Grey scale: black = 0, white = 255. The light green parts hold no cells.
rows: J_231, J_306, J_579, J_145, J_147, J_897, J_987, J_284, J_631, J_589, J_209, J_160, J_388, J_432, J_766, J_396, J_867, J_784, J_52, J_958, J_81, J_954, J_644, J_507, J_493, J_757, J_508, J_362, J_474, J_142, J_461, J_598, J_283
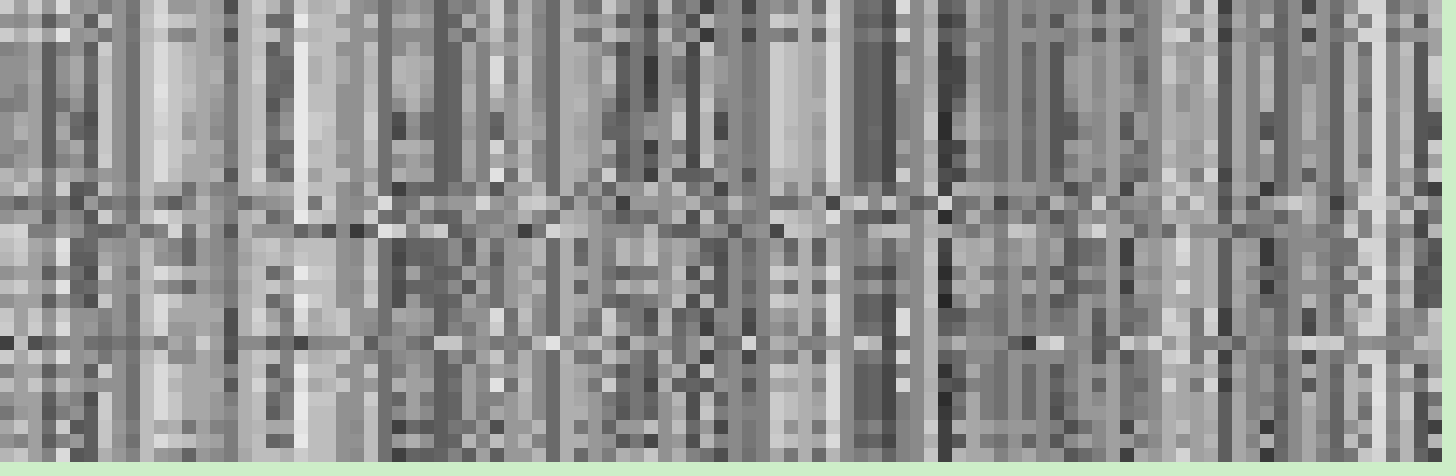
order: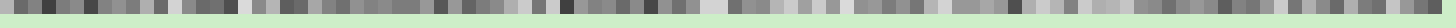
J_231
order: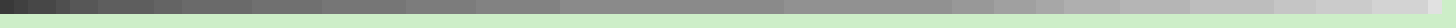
J_579
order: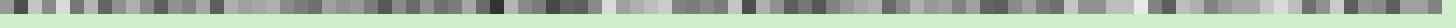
J_508
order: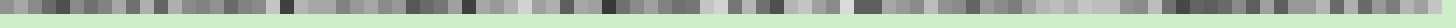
J_52
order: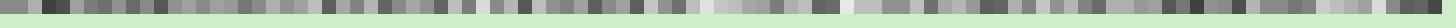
J_987
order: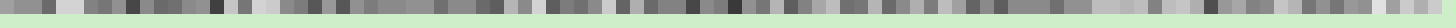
J_579
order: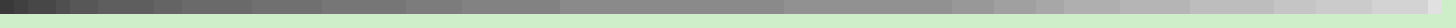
J_493

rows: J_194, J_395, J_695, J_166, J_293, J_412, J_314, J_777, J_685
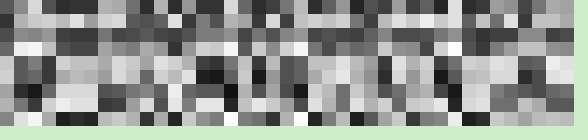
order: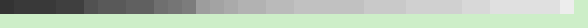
J_293
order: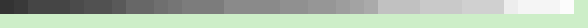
J_166

